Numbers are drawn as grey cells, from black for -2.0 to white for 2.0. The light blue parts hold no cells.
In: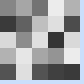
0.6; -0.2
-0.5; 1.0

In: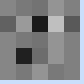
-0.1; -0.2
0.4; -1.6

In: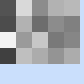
1.4; 0.2
0.8; -0.3

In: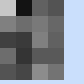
-1.7; -0.5
-0.3; -0.1

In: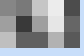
-0.1; 1.1
-1.1; 0.5

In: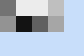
1.7; 1.7
-1.7; -0.5

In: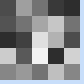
0.5; -0.2
-0.2; 0.6

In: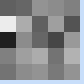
-0.4; 0.3
0.7; -0.5

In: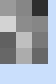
0.1; -1.3
0.2; 0.1
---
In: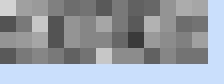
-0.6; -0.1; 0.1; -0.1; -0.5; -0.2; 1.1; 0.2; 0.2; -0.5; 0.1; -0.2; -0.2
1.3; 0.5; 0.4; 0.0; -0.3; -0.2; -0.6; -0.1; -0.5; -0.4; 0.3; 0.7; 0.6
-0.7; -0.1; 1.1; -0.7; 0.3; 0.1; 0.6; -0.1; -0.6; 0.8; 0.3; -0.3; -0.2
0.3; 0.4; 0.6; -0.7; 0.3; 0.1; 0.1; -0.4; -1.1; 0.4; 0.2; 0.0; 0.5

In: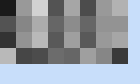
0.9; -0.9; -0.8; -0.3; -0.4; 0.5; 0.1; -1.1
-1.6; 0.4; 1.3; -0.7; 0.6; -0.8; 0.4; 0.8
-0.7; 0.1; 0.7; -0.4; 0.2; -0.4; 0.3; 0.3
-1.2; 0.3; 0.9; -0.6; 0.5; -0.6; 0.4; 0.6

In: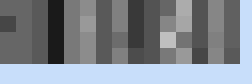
-0.4; -0.4; -0.6; -1.6; -0.1; 0.2; -0.6; 0.0; -0.8; -0.7; -0.1; 0.4; -0.9; 0.1; -0.6
-0.4; -0.4; -0.6; -1.6; -0.1; 0.2; -0.6; 0.0; -1.1; -0.7; -0.4; 0.7; -0.7; 0.1; -0.5
-0.9; -0.4; -0.6; -1.6; -0.1; 0.4; -0.6; 0.0; -1.1; -0.7; 0.1; 0.6; -0.7; 0.1; -0.5
-0.4; -0.4; -0.6; -1.6; -0.1; 0.2; -0.6; -0.3; -1.1; -0.7; 1.0; -0.2; -0.7; 0.0; -0.5

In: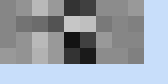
0.4; 0.3; 0.8; 0.4; -1.2; -1.6; 0.2; 0.2; 0.0
0.1; 0.3; 0.9; 0.4; -1.2; -1.0; 0.2; 0.2; 0.4
0.1; -0.2; -0.3; -0.7; 1.1; 1.0; -0.1; 0.1; 0.0
0.1; 0.3; 0.9; 0.4; -1.7; -1.0; 0.4; 0.1; 0.1

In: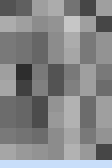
0.6; 0.4; 0.3; 0.2; 0.8; 0.4; -0.9
-0.7; -0.5; 0.5; 0.7; -0.2; -0.9; 0.5
0.7; 0.5; 0.2; 0.3; 1.1; 0.5; -0.9
-0.1; -0.2; -0.4; 0.2; 0.7; -0.1; 0.3
-0.1; -0.2; -0.4; 0.2; 0.6; -0.1; 0.3
0.5; -1.3; -0.1; -0.7; -0.1; 0.5; -0.1
0.6; -1.0; 0.0; -0.7; 0.0; 0.5; -0.3
-0.3; -0.4; -0.8; 0.3; 0.8; -0.3; 0.5
-0.3; -0.4; -0.8; 0.4; 0.8; -0.3; 0.5
-0.1; -0.2; -0.3; 0.2; 0.6; -0.1; 0.3

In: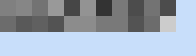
-0.3; -0.6; -0.5; -0.7; 0.2; 0.2; -0.1; -0.1; -0.7; -0.3; 1.2
0.0; 0.1; -0.2; 0.4; -0.9; 0.3; -1.2; -0.1; -0.8; -0.2; -0.8

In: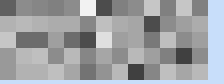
0.4; 0.8; 0.8; 1.0; 0.6; -0.2; 0.3; 0.9; -1.0; 0.1; 1.0; 0.6; 0.9
-0.5; 0.2; 0.1; 0.0; 0.2; 1.8; -0.8; 0.0; 0.2; 1.1; 0.0; 1.1; 0.0
0.8; 0.9; 0.8; 0.7; 0.7; 0.1; 1.0; 0.7; 0.6; -0.8; 0.2; 0.5; 0.7
1.1; -0.3; -0.3; 0.5; -0.3; -0.8; 1.5; 0.5; 0.6; -0.1; 1.0; 0.2; 0.5
0.4; 0.9; 1.0; 0.2; 0.9; 0.1; 0.6; 0.2; 0.9; 0.5; 0.0; -1.0; 0.2
